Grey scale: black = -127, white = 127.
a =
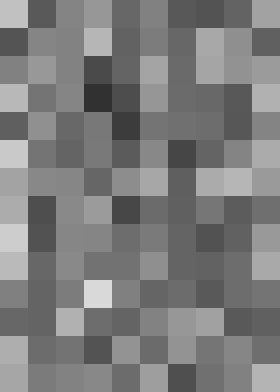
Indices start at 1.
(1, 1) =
65
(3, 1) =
1
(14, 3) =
2
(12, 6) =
2
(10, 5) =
-13
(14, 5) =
-19
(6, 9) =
4
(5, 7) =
-15
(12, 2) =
-27
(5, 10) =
4
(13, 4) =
-44
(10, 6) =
15
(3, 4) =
-53
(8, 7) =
-31
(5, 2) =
16
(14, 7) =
-48
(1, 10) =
34
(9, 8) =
-45
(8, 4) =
27
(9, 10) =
25
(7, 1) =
35
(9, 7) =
-27
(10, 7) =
-27
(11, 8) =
-38
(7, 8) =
43
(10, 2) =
-24
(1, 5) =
-24
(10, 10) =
41
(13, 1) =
46
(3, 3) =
2
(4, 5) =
-50
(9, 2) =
-45
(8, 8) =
-9
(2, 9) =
15
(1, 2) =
-38
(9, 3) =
6

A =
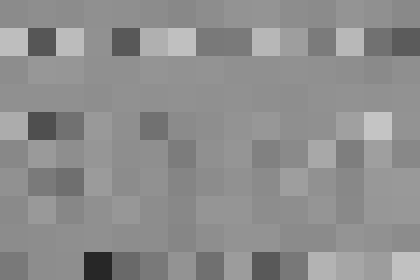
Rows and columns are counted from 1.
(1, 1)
11
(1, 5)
15
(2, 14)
-14
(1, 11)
13
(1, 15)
9
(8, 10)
13
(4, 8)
16
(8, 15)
24
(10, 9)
28
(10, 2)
13
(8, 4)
16
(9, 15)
12
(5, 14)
68
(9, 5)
13
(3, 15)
15
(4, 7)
17
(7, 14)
24
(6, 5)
14
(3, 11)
17
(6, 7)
-3
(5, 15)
19
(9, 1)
12
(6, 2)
26
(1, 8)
13
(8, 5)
23
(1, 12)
11
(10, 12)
51
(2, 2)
-41
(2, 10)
55
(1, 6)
12
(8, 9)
21
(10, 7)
19
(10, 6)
-6

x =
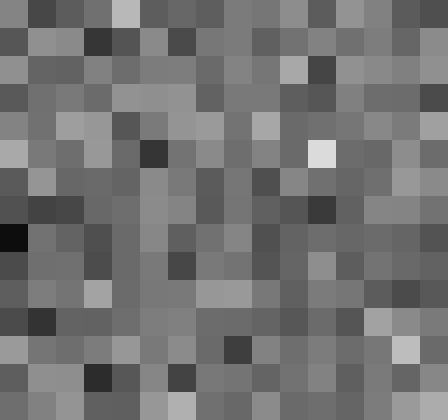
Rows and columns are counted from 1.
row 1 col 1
4
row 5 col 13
-9
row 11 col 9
25
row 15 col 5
-32
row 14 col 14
-5
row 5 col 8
26
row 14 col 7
-60
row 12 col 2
-76
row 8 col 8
-38
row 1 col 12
-35
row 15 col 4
-31
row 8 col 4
-23
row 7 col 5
-27
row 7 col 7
-6
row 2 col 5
-43
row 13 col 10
2
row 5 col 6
-5
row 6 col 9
-17
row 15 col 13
-26
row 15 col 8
-15
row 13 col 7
11
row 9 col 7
-32
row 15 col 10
11
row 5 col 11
-21
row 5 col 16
32
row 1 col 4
-15
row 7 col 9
-9
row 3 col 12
-58
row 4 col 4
-20
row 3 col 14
9
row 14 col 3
14
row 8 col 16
-13
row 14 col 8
-7
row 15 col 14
-3
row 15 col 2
1
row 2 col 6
10
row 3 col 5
-18
